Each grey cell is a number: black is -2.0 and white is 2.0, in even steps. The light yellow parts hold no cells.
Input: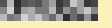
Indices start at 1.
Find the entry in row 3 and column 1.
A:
0.9
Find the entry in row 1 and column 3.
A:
-1.3
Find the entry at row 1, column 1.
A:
-0.7
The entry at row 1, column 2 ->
0.9
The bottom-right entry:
-1.1

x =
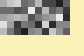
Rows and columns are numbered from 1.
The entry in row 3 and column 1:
0.5
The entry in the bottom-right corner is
-0.5
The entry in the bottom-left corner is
0.9
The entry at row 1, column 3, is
1.3
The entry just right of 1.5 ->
0.5
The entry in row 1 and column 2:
1.1
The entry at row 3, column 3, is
0.9
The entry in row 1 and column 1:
0.7
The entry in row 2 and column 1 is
-0.3

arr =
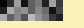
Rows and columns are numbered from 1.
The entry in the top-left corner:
-1.9
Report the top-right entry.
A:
-1.1
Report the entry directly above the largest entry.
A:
-0.5
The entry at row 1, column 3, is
0.5
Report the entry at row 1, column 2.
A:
-1.3
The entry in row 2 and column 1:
-1.5
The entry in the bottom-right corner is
-1.5
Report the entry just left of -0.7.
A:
0.1

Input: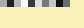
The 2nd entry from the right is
-1.7
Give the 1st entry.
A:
0.7
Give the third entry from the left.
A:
0.9

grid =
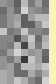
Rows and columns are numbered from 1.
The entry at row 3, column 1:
-0.1
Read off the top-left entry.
0.3
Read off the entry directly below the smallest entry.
0.9
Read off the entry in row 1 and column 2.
0.1
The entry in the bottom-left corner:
0.7
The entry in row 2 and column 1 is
-0.3
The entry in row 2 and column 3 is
-0.3
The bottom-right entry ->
1.3
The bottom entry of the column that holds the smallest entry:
0.7
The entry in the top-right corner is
-0.3
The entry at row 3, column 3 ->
0.5
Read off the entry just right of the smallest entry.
1.1
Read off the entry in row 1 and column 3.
-0.5

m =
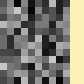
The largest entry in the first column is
1.1
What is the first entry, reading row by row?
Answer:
-0.7
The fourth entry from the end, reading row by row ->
-1.7
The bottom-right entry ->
-0.3
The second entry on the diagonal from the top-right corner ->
-1.5
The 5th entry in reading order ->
-1.7
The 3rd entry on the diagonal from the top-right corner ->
-0.7
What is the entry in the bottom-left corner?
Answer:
-0.9
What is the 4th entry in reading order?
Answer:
0.1
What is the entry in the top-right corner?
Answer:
-1.1
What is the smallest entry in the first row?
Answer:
-1.9
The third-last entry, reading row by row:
0.5
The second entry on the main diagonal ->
0.3
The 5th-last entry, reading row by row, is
0.3

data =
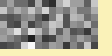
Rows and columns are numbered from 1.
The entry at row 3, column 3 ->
-0.5
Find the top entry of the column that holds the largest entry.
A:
-0.9
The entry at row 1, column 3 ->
-0.3
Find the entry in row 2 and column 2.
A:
0.1
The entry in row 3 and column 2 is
-0.7
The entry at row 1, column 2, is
0.5
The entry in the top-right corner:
1.1
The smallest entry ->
-1.5
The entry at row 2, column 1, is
1.1
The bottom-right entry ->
-0.9
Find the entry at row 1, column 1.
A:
-0.1
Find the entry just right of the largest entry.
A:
-0.1
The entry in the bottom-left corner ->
-0.9
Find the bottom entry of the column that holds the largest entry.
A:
1.9
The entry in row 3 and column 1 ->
-0.5

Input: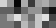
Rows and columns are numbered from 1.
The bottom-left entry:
-0.1
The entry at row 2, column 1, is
-0.5
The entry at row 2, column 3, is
-1.3
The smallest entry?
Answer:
-1.9
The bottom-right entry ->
-0.5
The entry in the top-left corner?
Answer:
1.3
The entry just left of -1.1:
0.7
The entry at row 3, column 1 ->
-0.1
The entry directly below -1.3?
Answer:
1.5
